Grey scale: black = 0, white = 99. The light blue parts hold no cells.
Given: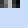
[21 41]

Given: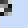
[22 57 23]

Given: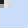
[11 88]

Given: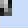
[63 70 39]

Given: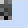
[78 33 29]

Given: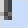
[84 37 25]

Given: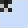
[19 14 11]

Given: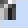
[32 79 10 32]
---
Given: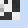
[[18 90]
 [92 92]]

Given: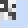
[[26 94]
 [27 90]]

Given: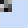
[[54 67]
 [49 35]]

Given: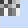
[[82 26]
 [38 63]]

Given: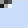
[[21 33]
 [68 94]]

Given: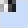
[[72  8]
 [96 30]]

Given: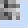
[[31 66]
 [20 45]]
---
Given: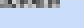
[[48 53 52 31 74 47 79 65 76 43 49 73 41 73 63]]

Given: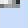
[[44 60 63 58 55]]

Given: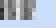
[[41 65 41 56 78 60 44 57 54]
 [26 72 51 37 86 60 40 45 86]]

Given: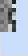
[[58 44 56 88]
 [49 52 17 65]
 [40 54 36 15]
 [49 55 79 20]]

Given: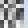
[[39 92 42 50 92 81]
 [82 25 79 61 26 42]
 [29 89 32 59 88 72]]

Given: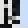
[[88 75 89  5 11]
 [89  9 89  5 13]
 [87  5 87  9  8]]

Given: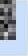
[[59 48 47 51]
 [15 35 17 63]
 [ 9 38 20 23]
 [32 30 61 53]
 [22 53 22 24]]
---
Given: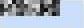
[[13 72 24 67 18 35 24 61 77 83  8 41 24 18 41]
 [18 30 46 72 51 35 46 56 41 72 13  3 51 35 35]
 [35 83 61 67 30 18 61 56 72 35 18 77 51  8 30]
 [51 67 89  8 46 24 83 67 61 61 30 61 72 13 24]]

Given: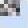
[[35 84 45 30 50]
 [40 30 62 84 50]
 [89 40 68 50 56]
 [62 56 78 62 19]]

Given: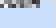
[[34 93 39 24 72 34 61 66 83 44]
 [88 55 49 78 55 44 66 55 19 29]]

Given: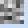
[[42 30 18 53 71 88]
 [42 48 36 59 65 71]
 [48 65 59 53 53 36]
 [77 59 71 53 42 48]
 [82 59 77 59 36 48]
 [42 65 88 71 30 65]]

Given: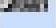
[[79 84  9 32 37 52 21 26 26 26 74 15]
 [47 15 26 52 57 37 47 37 42 32 68 42]
 [62 79 62 21 42 47 37 52 32 42 52 32]]

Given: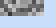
[[53 63 22 48 48 48 48 69 53 74 79]
 [69 32 48 74 42 32 37 32 69 37 53]
 [37 69 53 32 74 58 58 63 32 69 53]
 [37 42 79 63 69 63 63 42 42 42 37]]
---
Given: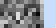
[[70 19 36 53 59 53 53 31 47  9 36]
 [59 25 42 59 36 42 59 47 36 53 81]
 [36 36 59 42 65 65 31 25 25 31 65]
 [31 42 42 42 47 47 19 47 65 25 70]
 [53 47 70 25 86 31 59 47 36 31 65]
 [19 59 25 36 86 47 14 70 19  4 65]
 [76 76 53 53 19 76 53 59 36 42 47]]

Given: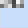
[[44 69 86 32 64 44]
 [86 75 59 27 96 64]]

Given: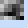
[[36 20  3  8 30 63]
 [69 46 41 14 25 36]
 [79 57 41 25 30 51]
 [57 74 63 63 46 30]
 [63 79 69 51 20  3]]

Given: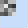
[[37 31 58 84]
 [52 37 73 73]
 [68 42 68 58]
 [63 90 31 20]]

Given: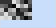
[[75 14 65 75  8 32 32  8]
 [20 20 20 86 65 32  8 37]
 [43 37 14  3 86 60 81 26]
 [86 81 86 26 70 26  3 26]
 [55 86 49 55 14 14 60 75]]

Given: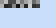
[[69 14 19 52  8 63 14 80 19 24]
 [57 74 29 29 69 47 63 74 41 57]]
